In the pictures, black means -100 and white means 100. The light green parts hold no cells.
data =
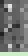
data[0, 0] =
-63
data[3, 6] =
6
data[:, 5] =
[-13, -13, 24, -10, -12, -13, -13, -13, -13, -30, -13, 20, 2]
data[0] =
[-63, -18, -20, -25, -26, -13, -11]
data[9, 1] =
-18
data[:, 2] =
[-20, 77, 52, -23, 14, -7, 32, -51, -17, -21, -13, 60, 9]
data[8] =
[-75, -24, -17, -25, -22, -13, 6]
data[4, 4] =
-22
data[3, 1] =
-18
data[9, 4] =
-22
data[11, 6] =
-14
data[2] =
[-31, -57, 52, -25, -22, 24, -11]
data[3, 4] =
-22
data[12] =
[-26, -27, 9, -25, -22, 2, 6]
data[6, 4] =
-65
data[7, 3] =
-25
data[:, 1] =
[-18, 22, -57, -18, -18, -15, -35, 32, -24, -18, -13, -29, -27]
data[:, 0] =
[-63, -49, -31, -36, -36, -36, -36, -41, -75, -45, -36, -26, -26]
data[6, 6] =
30
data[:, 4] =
[-26, -22, -22, -22, -22, -33, -65, -22, -22, -22, -14, -52, -22]

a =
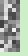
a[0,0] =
18
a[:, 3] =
[20, -26, 72, -41, -43, 15, -4, 90, -37, 21, -50, -17, 8]
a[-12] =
[4, 68, 80, -26, -13]
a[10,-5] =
67
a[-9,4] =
-8
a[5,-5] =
-48
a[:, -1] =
[-36, -13, -17, -3, -8, 29, 45, -23, 32, 47, -21, -32, -13]
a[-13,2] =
-6
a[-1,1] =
46
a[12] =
[87, 46, -4, 8, -13]
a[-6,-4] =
10
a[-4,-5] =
7
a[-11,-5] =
3
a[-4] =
[7, -12, 33, 21, 47]
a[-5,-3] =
-22

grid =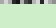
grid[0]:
32
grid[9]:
69
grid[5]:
36
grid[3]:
-68
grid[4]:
-83

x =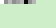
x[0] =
99
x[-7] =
47
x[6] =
-94
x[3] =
12

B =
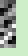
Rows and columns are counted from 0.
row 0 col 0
0
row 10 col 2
-93
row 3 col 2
40
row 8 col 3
16
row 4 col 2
-21
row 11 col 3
0
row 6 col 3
92
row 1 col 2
-81
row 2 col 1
-76
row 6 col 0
-24
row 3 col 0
-76
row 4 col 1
0
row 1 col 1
-24
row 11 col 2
20
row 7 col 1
20
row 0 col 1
-21

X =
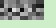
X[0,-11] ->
-53
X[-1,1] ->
35
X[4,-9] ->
-28
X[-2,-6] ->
41
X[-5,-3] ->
-11
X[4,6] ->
-46
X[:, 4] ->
[-30, -16, 37, -58, 44]
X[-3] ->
[42, 0, -88, 76, 37, -94, 13, 59, -58, 31, 11]
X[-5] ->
[-53, 20, 3, 3, -30, 9, 14, -6, -11, -50, -48]
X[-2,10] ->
-31
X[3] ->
[-55, -16, 23, -43, -58, 41, 35, -14, -13, -55, -31]
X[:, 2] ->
[3, 3, -88, 23, -28]
